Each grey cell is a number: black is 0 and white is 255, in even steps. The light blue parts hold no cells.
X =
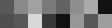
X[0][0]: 88
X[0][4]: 99
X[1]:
[79, 88, 215, 57, 18, 151, 88, 158]
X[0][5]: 142

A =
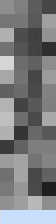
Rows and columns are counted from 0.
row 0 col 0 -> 142
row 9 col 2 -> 105
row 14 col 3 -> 141
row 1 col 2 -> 89
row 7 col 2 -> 89
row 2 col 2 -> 64
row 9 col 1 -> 53
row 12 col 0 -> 112
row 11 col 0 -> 156
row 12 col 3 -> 98
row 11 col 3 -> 132
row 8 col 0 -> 191
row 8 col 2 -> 74
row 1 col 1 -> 119
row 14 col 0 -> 145
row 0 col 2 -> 92
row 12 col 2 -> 72

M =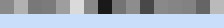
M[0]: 137
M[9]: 141
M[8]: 116
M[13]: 130

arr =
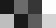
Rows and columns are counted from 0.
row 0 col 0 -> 25
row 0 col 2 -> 54
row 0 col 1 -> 107
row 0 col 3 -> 253

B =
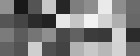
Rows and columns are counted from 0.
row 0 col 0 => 146
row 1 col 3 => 34
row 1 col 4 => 231
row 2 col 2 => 117
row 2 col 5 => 98
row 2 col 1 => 92
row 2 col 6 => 60
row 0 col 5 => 126
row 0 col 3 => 200
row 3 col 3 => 80
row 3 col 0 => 98

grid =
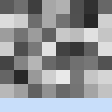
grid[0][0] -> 90
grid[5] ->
[101, 40, 153, 207, 233, 119, 197, 213]
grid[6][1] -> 159
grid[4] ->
[68, 132, 181, 105, 88, 112, 119, 82]
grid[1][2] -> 109
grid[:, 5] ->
[79, 80, 188, 53, 112, 119, 116]
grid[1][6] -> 39
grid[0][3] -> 167
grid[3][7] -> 222
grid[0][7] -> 103
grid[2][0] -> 157
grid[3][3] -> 225
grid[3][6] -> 96
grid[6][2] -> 96
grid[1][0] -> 220

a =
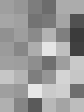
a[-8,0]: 159
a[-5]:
[155, 135, 173, 229, 191, 64]
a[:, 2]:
[125, 115, 138, 173, 142, 126, 231, 90]
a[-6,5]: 59
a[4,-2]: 158
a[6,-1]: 110
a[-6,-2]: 127
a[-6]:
[145, 158, 138, 179, 127, 59]
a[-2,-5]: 152
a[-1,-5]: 133
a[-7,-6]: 166

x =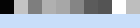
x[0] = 4
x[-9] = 195
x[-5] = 133
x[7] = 84

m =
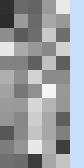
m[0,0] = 48
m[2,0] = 141
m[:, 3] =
[154, 167, 202, 136, 192, 139, 245, 180, 168, 167, 177, 167]
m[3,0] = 232
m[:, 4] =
[233, 152, 109, 209, 94, 139, 152, 151, 94, 128, 62, 196]
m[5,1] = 143
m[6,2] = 144
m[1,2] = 106
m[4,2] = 96
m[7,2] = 215
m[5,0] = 175
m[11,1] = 108
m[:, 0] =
[48, 43, 141, 232, 130, 175, 162, 155, 150, 86, 125, 112]
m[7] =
[155, 154, 215, 180, 151]
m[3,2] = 151
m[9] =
[86, 137, 196, 167, 128]

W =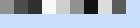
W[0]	144
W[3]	248
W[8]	90
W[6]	18

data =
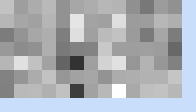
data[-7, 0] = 194
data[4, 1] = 224
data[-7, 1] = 158
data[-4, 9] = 158
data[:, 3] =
[185, 181, 174, 175, 162, 194, 176]
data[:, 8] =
[180, 222, 194, 158, 225, 172, 254]
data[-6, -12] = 166
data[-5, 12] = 124
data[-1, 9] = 169
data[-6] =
[182, 166, 161, 181, 146, 229, 163, 160, 222, 156, 157, 183, 175]
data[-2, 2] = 172
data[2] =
[124, 148, 167, 174, 126, 222, 160, 187, 194, 155, 122, 166, 124]
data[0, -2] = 156
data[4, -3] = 179
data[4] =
[182, 224, 193, 162, 100, 50, 159, 211, 225, 150, 179, 151, 129]
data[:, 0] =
[194, 182, 124, 153, 182, 130, 128]
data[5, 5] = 162
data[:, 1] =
[158, 166, 148, 140, 224, 149, 185]
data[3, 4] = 121
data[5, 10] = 178
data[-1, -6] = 184
